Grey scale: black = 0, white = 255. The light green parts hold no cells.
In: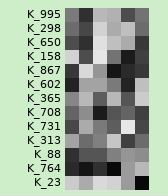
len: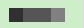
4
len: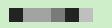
6

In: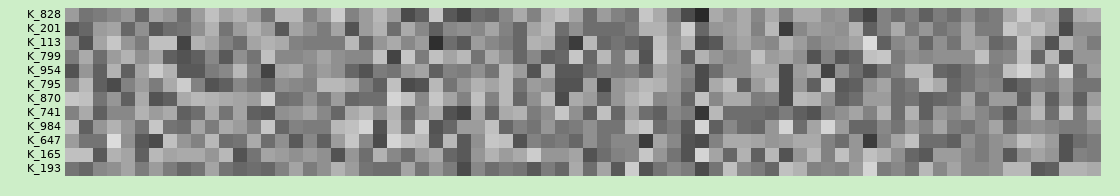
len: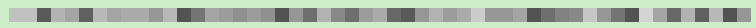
53
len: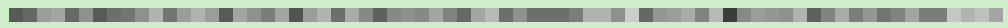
71
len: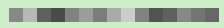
15
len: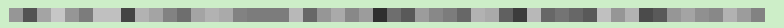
54
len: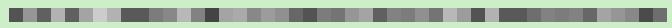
47

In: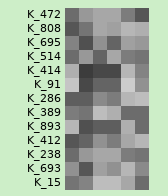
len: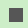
1
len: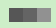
3

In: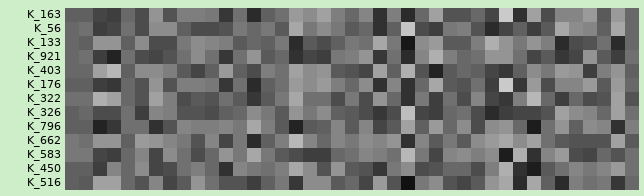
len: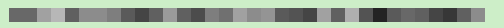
34
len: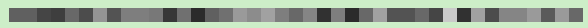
41
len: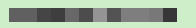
12
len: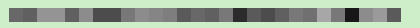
28
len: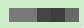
5
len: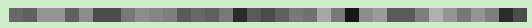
37

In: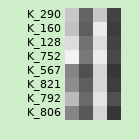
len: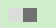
2
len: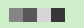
4
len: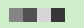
4
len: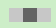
3
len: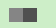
2
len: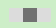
3
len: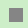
1

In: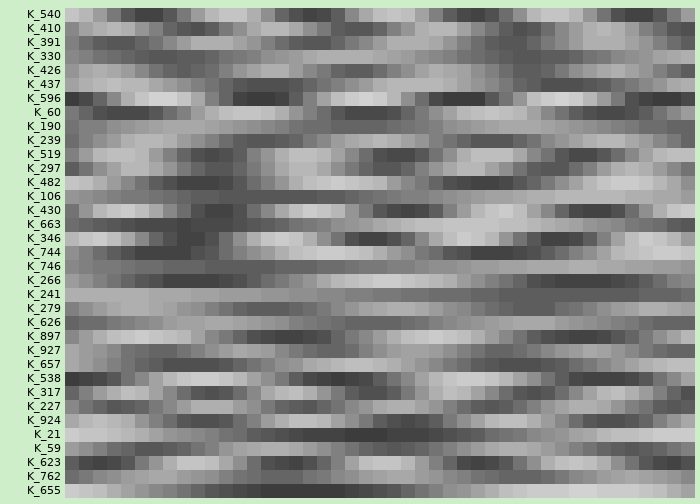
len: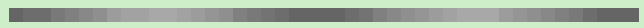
45
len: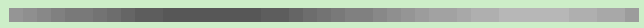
45
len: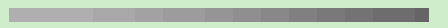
30

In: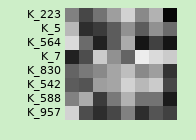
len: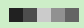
5
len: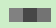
3
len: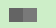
2

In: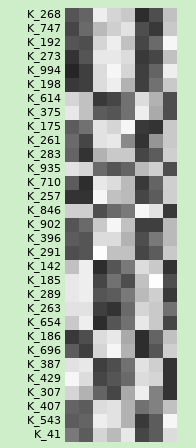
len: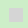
1
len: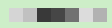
7
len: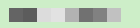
8
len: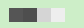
4

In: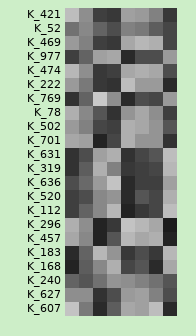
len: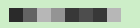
8
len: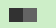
2
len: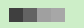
4

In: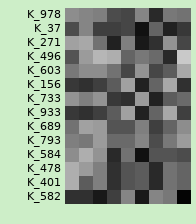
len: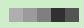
5
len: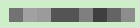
9
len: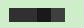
4
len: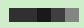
5
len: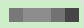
5
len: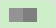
2

